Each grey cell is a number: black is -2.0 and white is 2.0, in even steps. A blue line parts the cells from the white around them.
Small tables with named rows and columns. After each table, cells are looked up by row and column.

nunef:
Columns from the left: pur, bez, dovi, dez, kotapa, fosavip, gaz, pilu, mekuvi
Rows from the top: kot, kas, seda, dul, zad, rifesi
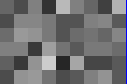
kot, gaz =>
-0.4
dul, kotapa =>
-0.2
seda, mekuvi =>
0.1
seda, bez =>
0.4
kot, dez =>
-1.2
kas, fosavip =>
-0.7
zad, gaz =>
-0.9
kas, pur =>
-0.8
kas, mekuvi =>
-0.6
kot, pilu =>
-1.0
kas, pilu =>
0.1
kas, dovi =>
0.1
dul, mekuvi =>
-0.3
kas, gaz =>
0.0
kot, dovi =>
0.0
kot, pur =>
-0.4
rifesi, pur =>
-0.8
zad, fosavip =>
0.6
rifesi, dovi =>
0.4
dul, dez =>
0.5

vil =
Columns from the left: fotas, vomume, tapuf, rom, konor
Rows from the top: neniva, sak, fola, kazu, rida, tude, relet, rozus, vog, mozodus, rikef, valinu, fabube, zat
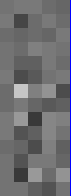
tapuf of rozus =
-0.4
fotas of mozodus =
-0.1
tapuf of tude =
-0.6
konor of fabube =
0.3
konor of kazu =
-0.2
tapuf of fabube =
0.4
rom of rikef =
0.0
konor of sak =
-0.3
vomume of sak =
-0.9
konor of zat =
-0.2
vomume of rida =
-0.5
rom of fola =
-0.4
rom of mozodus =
0.1
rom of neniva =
-0.3
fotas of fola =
-0.3
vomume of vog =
0.4
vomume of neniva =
-0.1
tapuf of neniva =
-0.1

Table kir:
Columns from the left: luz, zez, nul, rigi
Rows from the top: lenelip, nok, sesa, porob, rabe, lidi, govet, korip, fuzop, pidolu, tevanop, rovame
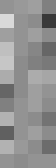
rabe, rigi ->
-0.1
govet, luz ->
-0.4
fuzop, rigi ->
-0.2
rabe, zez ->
0.2
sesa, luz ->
0.5
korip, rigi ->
0.2
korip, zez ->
0.3
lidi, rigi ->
0.6
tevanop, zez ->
0.4
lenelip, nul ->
0.5
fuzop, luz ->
0.8
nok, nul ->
0.2

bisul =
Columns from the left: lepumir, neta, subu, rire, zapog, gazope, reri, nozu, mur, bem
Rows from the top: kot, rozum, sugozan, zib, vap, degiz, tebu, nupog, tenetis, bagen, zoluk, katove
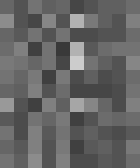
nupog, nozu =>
-0.4
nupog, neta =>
-0.7
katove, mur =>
-0.7
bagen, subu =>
0.0
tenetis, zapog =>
-0.1
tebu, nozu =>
-0.9
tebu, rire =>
-0.7
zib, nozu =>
-0.3

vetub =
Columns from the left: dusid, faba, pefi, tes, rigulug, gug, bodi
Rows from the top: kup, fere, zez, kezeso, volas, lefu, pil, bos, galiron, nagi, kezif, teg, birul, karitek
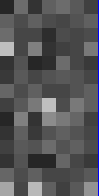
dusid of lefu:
-1.1
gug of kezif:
-0.5
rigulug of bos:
-0.8
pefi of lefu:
-0.9
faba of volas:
-0.7
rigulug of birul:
-0.9
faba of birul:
-0.8
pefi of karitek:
0.9
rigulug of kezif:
-0.7
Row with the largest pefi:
karitek

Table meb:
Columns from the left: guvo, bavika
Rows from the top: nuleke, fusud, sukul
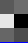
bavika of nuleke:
-0.3
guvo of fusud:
1.6
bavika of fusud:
-2.0
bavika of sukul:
-0.8
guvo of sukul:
-0.4
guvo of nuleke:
-0.6

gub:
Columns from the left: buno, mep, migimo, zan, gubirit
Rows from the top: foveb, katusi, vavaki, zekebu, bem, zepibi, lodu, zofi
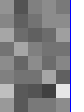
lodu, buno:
1.0
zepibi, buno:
0.0
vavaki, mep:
-0.3
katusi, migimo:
-0.2
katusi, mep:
-0.5
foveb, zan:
0.2
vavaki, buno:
0.6
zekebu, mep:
0.6
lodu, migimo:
-0.7
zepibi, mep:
-0.2
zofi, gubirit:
0.2
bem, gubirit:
0.1
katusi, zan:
0.2
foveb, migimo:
0.0
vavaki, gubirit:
0.5
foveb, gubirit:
-0.1

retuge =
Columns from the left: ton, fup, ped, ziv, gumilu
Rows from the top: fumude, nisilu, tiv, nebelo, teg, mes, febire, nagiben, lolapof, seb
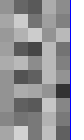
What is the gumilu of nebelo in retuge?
-0.2
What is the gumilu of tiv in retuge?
0.9
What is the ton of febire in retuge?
0.3
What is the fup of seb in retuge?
1.3
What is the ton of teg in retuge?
0.7
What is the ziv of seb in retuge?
1.0
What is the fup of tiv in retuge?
0.8
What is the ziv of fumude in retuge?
0.7
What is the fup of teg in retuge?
0.9
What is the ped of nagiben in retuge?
-0.6
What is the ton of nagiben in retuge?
0.3
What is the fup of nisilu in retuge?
1.2
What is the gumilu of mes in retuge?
0.3
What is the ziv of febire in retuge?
0.3
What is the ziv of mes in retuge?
0.9
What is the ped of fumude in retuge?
-0.6
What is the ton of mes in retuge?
0.3
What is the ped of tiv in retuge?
1.2
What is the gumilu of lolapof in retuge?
-0.1
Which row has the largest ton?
teg

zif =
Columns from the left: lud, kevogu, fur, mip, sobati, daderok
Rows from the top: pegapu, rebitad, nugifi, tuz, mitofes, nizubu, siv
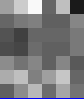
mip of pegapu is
-0.4
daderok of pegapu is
-1.6
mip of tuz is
-0.5
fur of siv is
0.9
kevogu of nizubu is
1.0
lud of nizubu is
0.7
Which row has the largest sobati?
nizubu

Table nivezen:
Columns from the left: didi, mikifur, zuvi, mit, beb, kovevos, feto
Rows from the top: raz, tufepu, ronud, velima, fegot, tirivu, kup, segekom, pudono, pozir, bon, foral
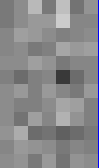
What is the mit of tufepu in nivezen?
0.4
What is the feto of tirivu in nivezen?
0.1
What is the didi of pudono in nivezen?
0.2
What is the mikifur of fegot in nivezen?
0.2
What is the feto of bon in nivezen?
0.0
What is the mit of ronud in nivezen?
0.2
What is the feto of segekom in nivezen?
0.0
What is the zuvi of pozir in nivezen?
-0.3
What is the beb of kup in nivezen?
0.1
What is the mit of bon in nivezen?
0.2
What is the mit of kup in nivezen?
0.4
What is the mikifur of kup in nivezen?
0.4
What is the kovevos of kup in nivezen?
-0.1
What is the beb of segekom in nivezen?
0.6
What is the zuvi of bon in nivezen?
0.3
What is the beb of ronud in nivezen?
0.0
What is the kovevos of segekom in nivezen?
0.5
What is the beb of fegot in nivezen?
-0.1
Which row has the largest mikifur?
pozir

